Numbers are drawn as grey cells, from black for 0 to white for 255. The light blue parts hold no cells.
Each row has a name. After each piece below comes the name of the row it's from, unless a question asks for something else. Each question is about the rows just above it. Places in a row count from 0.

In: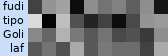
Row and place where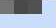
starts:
Goli, 5
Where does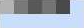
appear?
Goli
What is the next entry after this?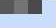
[81]
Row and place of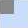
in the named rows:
Goli, 0
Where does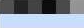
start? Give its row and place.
tipo, 3
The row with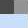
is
tipo

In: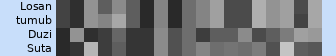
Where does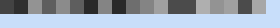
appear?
Losan
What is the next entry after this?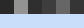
[53]
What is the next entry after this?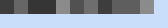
[75]
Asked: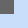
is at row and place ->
Duzi, 4
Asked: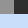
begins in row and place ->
Duzi, 1
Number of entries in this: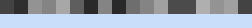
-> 18

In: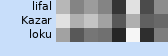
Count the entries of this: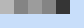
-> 5
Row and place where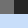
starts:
loku, 3
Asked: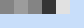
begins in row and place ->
lifal, 1
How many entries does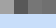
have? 4
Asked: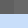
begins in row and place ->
Kazar, 6
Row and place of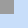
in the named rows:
lifal, 2

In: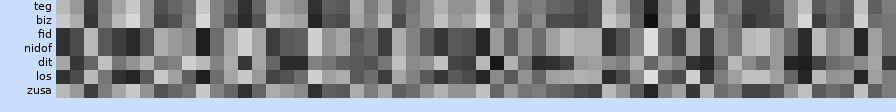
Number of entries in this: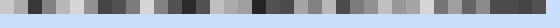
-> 39
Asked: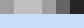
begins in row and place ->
los, 48
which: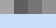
teg
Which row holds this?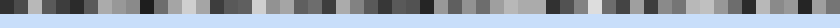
nidof
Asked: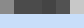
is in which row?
biz

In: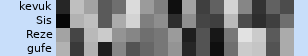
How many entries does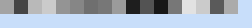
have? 17
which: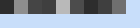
Sis
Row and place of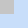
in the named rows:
gufe, 14

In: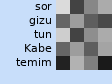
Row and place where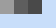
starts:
gizu, 1
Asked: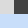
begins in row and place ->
sor, 0
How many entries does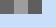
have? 3
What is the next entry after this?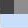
[171]
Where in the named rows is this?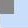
sor, 2

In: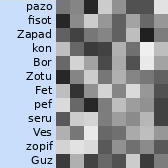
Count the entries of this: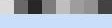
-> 8
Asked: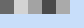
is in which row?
Bor
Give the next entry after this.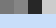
[145]
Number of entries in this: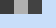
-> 3
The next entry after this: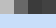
[176]
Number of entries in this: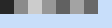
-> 7
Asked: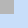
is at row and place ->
seru, 6

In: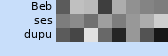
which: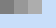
ses
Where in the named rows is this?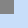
Beb, 6
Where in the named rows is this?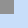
Beb, 5

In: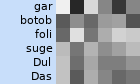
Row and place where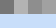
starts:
suge, 1
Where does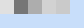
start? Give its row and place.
foli, 1
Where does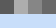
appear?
Das
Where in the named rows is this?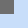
Dul, 1

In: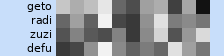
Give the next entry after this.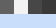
[145]
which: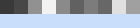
defu

